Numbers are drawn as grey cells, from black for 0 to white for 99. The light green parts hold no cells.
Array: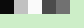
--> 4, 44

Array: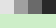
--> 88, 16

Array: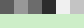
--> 36, 76

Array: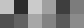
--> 76, 54

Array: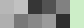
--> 71, 18

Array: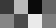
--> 22, 49
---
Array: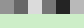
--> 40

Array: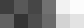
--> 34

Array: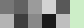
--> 38

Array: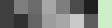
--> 49

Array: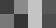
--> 54

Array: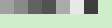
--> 53

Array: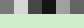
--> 83

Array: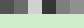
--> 42
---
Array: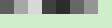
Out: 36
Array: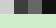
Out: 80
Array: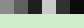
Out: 54
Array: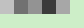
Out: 75
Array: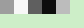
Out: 61
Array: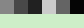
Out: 52
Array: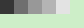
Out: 21
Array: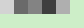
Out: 82
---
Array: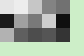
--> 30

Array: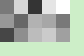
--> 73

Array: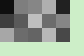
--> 39

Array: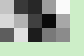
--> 11

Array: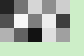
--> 7

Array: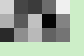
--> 72

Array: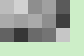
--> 41
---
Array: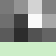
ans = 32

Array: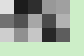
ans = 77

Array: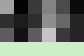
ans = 36

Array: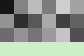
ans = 45

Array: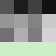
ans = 48

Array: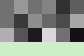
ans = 10
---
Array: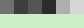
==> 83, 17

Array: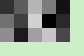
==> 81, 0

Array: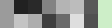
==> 86, 13

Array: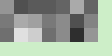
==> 87, 18

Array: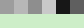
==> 78, 9

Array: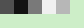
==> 93, 7

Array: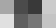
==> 87, 22

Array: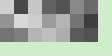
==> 84, 24

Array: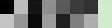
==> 76, 0

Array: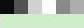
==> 98, 4
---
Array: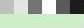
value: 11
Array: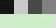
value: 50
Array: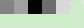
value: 84
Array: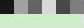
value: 49
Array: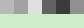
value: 56
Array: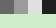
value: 12
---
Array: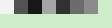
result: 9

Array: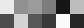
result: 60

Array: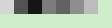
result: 8

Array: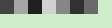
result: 12

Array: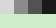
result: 32

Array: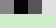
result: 33

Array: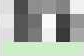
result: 55
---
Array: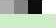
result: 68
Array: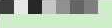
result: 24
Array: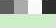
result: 36
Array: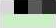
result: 84
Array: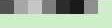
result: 32
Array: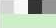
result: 83
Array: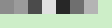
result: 54
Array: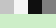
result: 76
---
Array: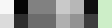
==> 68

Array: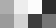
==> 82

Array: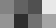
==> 18

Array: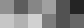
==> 48

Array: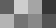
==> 45

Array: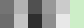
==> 18

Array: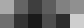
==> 30

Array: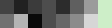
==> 40

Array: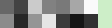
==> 23
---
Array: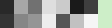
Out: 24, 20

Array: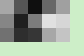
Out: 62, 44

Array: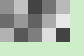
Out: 72, 69

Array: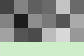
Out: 41, 63

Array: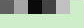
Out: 75, 37

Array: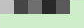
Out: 35, 75

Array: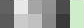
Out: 29, 35
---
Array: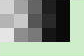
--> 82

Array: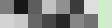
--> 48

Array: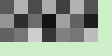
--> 35

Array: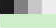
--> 11

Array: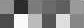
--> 56

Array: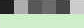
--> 13
